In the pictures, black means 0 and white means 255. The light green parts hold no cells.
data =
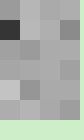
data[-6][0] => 155
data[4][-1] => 170
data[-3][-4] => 166
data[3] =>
[166, 169, 172, 161]
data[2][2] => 171
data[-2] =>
[195, 150, 170, 170]

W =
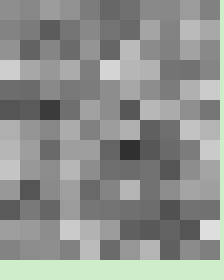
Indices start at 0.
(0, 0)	142
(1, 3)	117
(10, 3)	155
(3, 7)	178
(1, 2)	92
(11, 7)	89
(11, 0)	158
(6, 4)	129
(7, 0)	182
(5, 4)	161
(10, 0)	91
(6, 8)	111
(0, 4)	124
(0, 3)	145
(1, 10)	168
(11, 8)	99
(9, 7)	114
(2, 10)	137
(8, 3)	182
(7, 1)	158
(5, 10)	118
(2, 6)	186
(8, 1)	152
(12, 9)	139
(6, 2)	135
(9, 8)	140
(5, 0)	85
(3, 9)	114
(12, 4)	187
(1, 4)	136
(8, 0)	196
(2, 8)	129
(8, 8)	85
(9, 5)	132

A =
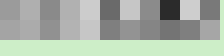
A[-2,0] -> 155
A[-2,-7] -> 204
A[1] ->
[164, 171, 145, 179, 198, 127, 147, 133, 116, 127, 166]
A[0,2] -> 138
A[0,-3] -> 43
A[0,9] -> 206
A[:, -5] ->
[198, 147]

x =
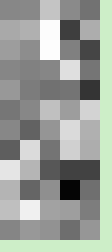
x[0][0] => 135
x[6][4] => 176
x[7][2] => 116
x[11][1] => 152
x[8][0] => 229
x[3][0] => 134
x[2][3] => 128
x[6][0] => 135
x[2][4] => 69
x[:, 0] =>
[135, 169, 157, 134, 152, 118, 135, 94, 229, 180, 191, 133]
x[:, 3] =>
[138, 62, 128, 223, 116, 157, 218, 208, 65, 5, 158, 110]
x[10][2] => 162
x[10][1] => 240
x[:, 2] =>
[196, 252, 253, 134, 113, 192, 149, 116, 87, 143, 162, 146]

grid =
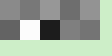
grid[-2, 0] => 138
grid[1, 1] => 252
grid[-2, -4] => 120

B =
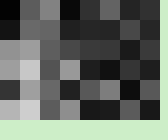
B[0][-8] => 3
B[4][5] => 125
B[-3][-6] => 83
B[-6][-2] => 36
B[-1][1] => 206
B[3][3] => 153
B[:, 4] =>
[49, 38, 58, 30, 88, 24]
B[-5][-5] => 32
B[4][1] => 159
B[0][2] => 130
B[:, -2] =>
[36, 72, 26, 53, 13, 91]
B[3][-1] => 30
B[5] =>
[181, 206, 92, 142, 24, 27, 91, 24]

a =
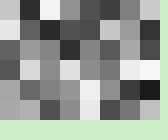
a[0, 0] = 198
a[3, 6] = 236
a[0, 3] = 144
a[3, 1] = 217
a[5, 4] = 233
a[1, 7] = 51
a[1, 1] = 96
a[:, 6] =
[127, 155, 169, 236, 60, 118]
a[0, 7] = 203
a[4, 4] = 238
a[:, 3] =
[144, 81, 47, 224, 149, 140]
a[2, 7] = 75
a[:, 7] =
[203, 51, 75, 246, 27, 191]
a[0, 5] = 64
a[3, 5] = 119
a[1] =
[230, 96, 43, 81, 74, 198, 155, 51]
